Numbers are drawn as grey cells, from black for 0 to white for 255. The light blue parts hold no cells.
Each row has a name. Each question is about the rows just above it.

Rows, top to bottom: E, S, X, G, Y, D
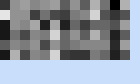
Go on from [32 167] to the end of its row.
[32 103 62 103 103 82 158]
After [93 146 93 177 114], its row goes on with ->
[0 177]
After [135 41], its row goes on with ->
[158]
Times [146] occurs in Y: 2
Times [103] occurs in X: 3

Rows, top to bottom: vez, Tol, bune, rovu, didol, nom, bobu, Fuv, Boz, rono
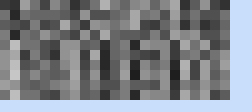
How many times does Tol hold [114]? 6
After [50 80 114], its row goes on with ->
[177 124 102 135 146 102 135 167 50 92 146 68 50]
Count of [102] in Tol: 4
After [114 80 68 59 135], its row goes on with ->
[59 114 124 80 114 146]

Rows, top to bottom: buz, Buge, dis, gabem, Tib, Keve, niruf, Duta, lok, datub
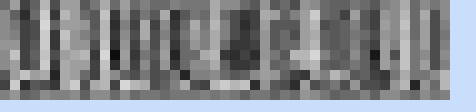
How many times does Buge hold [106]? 6
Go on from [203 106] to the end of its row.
[97 65 158 88 65 149 139 182 106 170 77 139]
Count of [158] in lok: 1
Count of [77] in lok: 9
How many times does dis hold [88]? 6

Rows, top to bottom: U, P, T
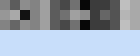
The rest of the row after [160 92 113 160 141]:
[60 102 83 181 169]
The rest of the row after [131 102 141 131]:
[160 92 72 113 7 60 60 83 191 169]

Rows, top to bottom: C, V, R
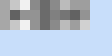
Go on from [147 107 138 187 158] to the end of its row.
[209]
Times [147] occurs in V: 3

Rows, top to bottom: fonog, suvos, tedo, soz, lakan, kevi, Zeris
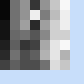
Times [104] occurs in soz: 1
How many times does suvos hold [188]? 1
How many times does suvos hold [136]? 0

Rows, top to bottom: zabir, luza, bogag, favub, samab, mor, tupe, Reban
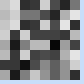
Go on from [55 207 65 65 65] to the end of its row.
[55 186]
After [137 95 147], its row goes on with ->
[207]
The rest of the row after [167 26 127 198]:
[147 95 147 46]
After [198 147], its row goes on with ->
[95 147 46]

